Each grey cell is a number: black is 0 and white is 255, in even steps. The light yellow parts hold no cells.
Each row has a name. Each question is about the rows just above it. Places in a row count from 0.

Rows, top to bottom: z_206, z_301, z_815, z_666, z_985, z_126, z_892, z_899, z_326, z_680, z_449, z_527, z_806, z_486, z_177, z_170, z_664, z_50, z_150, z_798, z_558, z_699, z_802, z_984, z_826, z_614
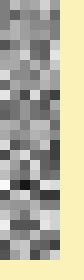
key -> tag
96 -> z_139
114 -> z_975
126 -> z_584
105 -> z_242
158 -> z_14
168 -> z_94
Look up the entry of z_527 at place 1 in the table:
z_975
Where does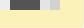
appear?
z_802

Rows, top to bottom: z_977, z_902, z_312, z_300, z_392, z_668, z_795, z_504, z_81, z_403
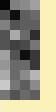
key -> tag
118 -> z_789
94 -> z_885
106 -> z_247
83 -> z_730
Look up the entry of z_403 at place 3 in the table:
z_885
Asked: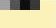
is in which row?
z_668
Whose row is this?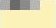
z_504

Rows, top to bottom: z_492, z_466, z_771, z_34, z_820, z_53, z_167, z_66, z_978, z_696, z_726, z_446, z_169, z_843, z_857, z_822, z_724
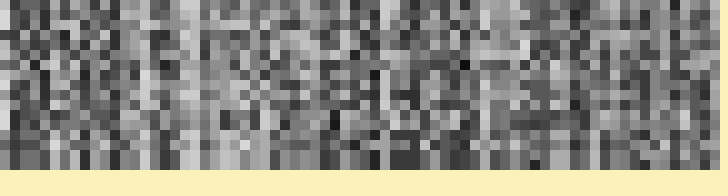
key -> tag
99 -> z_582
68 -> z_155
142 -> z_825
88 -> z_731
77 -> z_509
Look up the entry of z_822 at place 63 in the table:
z_509
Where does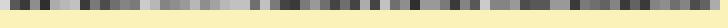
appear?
z_771
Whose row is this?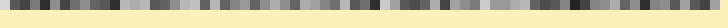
z_466
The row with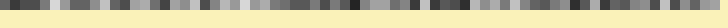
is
z_857
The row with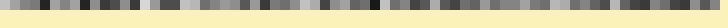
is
z_66
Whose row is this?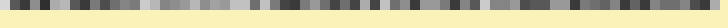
z_978

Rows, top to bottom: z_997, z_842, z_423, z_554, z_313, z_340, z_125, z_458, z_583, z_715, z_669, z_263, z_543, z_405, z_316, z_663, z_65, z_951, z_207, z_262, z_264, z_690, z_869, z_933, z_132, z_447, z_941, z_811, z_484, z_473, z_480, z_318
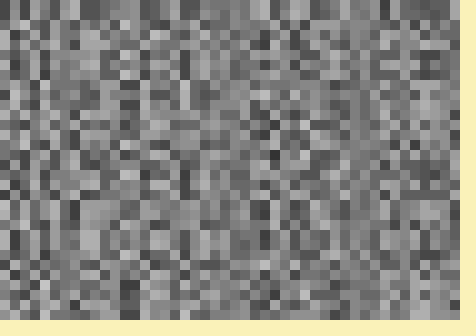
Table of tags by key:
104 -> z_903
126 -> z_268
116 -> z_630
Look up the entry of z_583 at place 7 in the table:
z_630
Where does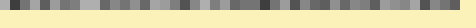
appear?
z_933
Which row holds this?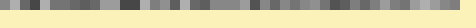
z_669
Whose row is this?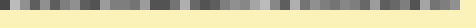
z_715
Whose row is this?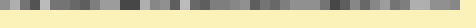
z_318
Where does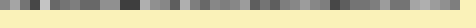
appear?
z_484

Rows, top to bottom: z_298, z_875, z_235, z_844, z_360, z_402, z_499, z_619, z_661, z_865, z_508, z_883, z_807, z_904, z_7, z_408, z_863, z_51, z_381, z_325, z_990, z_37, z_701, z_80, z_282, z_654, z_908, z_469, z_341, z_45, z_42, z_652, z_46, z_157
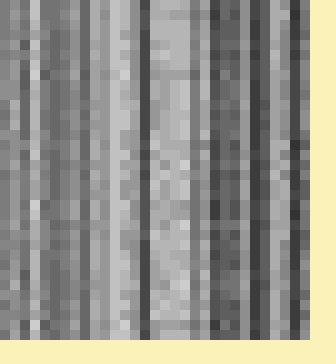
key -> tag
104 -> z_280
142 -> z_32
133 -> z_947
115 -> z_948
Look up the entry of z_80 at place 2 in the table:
z_947
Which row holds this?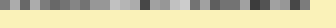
z_341

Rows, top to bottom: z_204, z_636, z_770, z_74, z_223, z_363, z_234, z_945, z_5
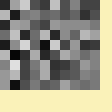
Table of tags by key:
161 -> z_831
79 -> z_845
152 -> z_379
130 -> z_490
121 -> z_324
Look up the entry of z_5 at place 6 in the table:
z_831
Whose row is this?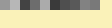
z_945
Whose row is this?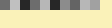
z_74
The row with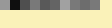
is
z_5

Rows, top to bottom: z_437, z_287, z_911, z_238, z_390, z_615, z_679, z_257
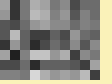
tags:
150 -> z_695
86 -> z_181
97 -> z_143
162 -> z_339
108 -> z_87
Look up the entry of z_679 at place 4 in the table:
z_143
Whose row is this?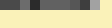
z_679

